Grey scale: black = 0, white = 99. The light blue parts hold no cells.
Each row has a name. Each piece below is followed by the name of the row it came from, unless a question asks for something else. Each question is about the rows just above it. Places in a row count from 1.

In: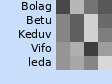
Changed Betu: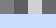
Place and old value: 1, [52]
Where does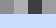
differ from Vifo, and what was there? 1, [58]

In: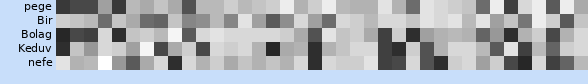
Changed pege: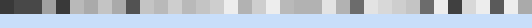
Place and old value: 11, [72]
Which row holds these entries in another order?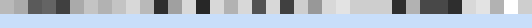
nefe
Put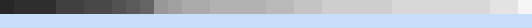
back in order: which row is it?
Bolag
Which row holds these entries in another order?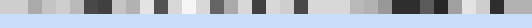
Bolag
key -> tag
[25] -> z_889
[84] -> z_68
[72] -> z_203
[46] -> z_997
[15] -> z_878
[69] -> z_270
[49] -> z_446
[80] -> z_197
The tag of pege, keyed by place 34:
z_68
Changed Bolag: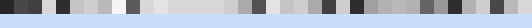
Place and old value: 37, [69]

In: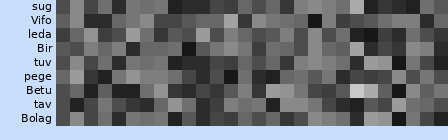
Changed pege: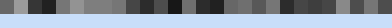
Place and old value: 9, [43]
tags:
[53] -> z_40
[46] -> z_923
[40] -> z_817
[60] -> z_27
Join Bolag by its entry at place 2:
z_40
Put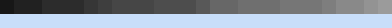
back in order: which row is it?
Bolag
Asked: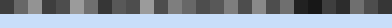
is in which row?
leda
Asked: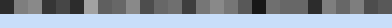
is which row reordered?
Bir
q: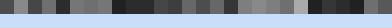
sug
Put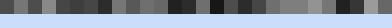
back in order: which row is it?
pege

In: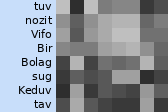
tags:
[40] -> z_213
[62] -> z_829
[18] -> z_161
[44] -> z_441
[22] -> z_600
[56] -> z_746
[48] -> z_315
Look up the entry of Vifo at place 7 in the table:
z_441
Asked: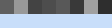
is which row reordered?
Keduv
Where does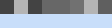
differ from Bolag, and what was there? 4, [44]
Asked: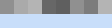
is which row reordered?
nozit
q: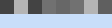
Bolag

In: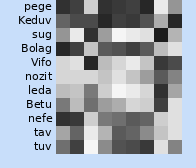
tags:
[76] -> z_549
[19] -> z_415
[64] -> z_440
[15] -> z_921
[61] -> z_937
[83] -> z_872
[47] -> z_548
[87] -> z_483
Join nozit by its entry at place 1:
z_872
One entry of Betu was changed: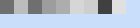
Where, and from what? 1, [47]
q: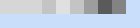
nozit

